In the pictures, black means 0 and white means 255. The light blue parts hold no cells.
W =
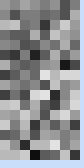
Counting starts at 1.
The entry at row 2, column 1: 136
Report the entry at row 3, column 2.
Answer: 194
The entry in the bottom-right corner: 54
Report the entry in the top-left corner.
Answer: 155
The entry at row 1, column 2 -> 136
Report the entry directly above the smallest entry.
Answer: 185
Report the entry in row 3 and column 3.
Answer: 113
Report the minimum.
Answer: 14
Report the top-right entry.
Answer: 125
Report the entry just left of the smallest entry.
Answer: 203
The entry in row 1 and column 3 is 164
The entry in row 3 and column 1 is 185
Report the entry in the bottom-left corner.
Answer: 185

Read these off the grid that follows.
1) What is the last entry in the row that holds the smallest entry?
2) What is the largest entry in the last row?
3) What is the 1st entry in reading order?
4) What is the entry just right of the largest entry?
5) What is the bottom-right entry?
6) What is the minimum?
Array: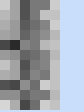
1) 194
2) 214
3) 205
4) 173
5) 194
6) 42

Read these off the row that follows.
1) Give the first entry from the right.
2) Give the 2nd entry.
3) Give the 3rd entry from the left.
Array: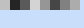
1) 172
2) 37
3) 90

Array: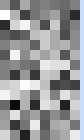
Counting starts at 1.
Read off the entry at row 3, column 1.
42
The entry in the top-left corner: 152
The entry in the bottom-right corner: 234
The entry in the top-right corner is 128
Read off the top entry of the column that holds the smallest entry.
86
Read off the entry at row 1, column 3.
170
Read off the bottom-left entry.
212
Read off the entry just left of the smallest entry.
106
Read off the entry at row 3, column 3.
243
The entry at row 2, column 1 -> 252
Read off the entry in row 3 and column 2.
212
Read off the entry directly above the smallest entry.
212
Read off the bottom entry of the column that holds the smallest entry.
140
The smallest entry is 11

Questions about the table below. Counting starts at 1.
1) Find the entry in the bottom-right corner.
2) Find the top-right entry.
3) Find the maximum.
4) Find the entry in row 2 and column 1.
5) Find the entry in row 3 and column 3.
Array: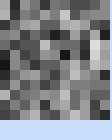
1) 43
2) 137
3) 220
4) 178
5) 157

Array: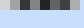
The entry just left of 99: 35
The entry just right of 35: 99
